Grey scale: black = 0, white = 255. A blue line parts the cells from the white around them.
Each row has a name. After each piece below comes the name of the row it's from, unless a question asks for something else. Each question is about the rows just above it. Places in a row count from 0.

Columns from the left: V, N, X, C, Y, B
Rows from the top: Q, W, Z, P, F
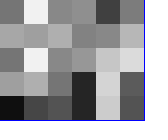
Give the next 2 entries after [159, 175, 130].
[136, 183]
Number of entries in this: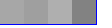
4
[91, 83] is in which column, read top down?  B
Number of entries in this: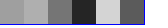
6
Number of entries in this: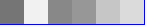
6
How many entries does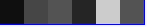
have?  6
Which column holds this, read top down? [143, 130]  C

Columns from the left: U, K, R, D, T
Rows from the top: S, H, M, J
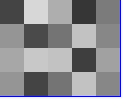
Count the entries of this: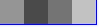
4
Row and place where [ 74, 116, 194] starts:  H, 1
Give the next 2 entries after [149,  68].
[116, 194]
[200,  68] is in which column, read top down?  K
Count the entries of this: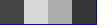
4
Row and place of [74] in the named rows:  H, 1
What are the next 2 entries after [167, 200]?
[194,  62]

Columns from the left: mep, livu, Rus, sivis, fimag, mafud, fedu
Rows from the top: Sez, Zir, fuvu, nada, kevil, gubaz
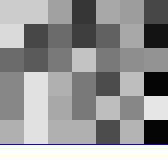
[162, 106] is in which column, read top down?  Rus
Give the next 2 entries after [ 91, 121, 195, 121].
[142, 148]
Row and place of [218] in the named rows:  Zir, 0
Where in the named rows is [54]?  Sez, 3
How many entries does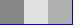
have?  3
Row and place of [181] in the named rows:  gubaz, 5
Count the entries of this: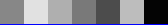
7

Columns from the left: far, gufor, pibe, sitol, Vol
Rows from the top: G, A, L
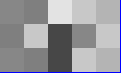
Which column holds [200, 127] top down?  gufor
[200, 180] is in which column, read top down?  Vol
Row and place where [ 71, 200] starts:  L, 2
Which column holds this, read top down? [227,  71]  pibe
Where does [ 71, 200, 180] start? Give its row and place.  L, 2
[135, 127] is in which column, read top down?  far
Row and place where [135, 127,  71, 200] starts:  L, 0

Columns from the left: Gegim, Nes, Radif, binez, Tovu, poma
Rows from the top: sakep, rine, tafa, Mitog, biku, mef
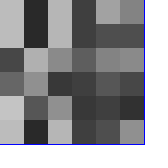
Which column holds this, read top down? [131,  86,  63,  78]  Tovu
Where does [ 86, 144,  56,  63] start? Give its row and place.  biku, 1

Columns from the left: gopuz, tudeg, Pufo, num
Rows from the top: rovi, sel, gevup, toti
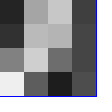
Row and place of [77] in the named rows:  toti, 3
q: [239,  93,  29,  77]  toti
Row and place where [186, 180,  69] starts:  sel, 1
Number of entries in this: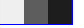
3
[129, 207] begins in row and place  gevup, 0
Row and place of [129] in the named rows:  gevup, 0
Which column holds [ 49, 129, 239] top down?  gopuz

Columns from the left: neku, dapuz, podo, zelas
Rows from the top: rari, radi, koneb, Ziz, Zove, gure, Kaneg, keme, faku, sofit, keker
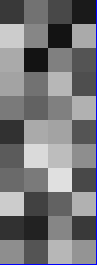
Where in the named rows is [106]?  keme, 0
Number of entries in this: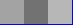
3
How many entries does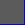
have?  1
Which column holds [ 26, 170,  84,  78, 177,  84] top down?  zelas
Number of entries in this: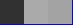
3
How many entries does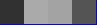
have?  4

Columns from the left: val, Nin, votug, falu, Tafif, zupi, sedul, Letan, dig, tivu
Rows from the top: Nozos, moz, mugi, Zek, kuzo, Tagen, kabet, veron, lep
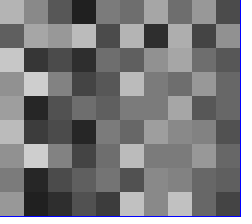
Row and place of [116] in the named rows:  veron, 4
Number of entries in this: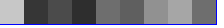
9
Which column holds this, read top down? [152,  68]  dig
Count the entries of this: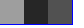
3

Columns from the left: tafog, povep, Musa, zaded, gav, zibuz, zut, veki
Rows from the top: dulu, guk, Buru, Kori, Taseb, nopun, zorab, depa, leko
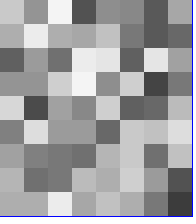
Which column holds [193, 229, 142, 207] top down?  gav
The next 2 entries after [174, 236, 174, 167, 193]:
[120,  89]

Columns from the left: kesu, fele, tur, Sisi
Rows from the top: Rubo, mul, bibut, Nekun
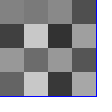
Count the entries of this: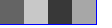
4
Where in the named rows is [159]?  mul, 3
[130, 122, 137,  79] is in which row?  Rubo
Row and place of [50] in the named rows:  mul, 2

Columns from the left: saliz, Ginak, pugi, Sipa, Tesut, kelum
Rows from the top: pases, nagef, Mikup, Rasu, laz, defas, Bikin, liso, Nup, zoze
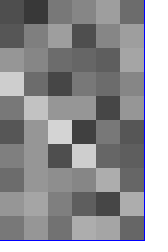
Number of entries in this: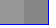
2
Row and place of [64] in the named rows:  defas, 3
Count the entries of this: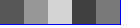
5
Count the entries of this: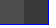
2
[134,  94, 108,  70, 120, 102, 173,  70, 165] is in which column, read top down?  Tesut
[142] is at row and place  liso, 2
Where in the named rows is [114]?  zoze, 2

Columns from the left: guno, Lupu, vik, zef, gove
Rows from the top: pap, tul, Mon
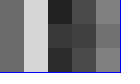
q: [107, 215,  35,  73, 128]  pap
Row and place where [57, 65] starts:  tul, 2

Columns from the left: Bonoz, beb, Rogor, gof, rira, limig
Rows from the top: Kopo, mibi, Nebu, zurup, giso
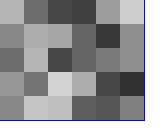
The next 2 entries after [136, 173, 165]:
[101,  56]
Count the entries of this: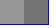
2
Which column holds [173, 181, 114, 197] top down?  beb
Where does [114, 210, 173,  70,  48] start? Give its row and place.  zurup, 1
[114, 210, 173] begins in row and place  zurup, 1
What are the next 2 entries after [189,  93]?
[ 86, 128]
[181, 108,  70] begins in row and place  Kopo, 0

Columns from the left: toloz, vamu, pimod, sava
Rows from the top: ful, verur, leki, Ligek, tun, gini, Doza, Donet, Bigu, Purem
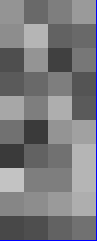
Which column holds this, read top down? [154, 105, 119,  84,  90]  sava
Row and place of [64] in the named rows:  leki, 2
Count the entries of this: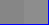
2
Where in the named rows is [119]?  leki, 3

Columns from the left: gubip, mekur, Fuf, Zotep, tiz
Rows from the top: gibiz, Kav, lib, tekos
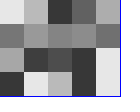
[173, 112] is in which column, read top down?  tiz
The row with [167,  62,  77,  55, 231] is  lib
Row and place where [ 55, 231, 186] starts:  tekos, 0
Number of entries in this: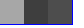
3
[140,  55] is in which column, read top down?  Zotep
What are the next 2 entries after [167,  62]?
[77, 55]

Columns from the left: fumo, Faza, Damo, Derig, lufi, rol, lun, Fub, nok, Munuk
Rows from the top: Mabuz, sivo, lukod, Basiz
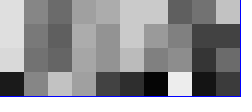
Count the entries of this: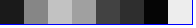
8
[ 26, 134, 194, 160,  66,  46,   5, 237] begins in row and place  Basiz, 0
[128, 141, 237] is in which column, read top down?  Fub
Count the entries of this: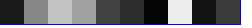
10
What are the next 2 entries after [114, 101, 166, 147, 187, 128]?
[141,  53]
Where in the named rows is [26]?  Basiz, 0

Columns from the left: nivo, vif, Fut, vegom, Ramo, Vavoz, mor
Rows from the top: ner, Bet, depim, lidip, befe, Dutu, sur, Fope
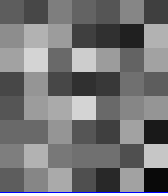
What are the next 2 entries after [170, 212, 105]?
[134, 149]
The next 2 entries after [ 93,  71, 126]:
[99, 85]

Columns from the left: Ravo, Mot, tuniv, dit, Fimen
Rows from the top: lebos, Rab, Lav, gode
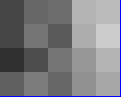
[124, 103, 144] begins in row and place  gode, 1
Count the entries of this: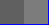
2

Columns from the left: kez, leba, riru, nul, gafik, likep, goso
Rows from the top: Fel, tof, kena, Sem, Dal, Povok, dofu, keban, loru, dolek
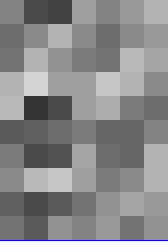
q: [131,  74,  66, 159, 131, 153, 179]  Fel
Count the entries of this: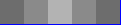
5
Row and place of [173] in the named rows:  Dal, 4

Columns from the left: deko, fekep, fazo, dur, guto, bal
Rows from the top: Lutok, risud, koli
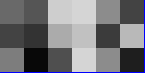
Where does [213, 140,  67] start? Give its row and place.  Lutok, 3
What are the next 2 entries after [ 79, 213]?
[140,  30]
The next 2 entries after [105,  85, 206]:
[213, 140]
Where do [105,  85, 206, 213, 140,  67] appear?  Lutok

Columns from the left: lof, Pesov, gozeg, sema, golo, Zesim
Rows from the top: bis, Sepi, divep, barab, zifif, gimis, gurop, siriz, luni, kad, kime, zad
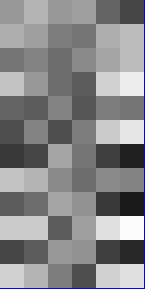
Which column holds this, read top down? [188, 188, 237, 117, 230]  Zesim
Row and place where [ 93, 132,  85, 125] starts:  zifif, 1
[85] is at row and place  zifif, 3
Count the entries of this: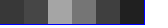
6

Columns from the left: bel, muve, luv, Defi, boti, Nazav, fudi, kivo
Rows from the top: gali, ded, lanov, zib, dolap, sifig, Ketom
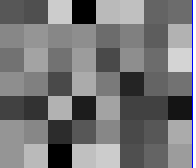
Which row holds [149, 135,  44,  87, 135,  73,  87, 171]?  sifig
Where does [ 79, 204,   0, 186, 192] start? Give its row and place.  gali, 1
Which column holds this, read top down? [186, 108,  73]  boti

